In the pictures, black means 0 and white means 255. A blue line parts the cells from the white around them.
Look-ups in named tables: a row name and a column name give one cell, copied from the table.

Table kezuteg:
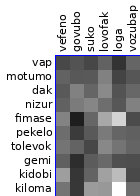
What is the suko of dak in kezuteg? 101
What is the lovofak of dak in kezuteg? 138
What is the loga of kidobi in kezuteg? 188
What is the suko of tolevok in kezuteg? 71
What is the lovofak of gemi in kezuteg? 105
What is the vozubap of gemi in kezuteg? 77
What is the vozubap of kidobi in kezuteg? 73
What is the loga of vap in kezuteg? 51
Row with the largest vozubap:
nizur

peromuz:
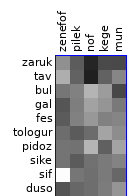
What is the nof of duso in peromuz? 110
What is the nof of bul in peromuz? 180
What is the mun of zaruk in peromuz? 73
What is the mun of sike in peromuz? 131
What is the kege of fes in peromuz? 129
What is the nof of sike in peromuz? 113
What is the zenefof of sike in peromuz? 116
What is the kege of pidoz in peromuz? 96
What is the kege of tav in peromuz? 98
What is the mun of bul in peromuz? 71
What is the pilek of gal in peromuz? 126
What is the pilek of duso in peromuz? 103
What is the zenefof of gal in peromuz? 85

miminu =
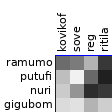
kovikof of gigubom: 219
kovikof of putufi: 190
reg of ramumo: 179
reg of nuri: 44
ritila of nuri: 57
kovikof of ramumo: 108
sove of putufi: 241
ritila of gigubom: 206
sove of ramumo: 123
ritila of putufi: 32
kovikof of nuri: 203
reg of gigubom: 179
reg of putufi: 105
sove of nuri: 148
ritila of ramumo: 56
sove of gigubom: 225

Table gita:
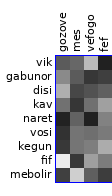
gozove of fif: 237
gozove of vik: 91
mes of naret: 98
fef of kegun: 172
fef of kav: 160
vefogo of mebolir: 95
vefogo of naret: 33
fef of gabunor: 63

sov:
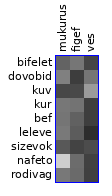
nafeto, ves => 65
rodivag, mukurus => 120
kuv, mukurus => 71
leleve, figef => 92
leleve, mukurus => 121
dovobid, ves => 117
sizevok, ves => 76
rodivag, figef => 106
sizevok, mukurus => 88
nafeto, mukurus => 206
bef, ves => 62
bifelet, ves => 69
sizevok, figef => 67
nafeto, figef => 108
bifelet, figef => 118
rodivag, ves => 64
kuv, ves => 155

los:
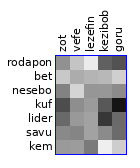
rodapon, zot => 145
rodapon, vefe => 196
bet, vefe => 172
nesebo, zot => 130
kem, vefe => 156
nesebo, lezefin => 150
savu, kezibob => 139
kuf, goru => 20
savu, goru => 107
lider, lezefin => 162
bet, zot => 200
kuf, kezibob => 88
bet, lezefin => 180
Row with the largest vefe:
nesebo

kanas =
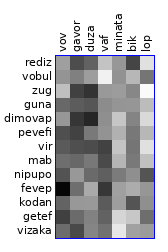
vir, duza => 76
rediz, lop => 224
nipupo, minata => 123
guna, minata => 149
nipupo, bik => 143
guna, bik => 150
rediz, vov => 159
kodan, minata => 158
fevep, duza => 170
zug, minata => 156
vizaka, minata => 231
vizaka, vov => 108
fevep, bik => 172
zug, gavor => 65
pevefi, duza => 121
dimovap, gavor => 54
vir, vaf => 66
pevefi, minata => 177
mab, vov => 110
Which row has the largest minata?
vizaka

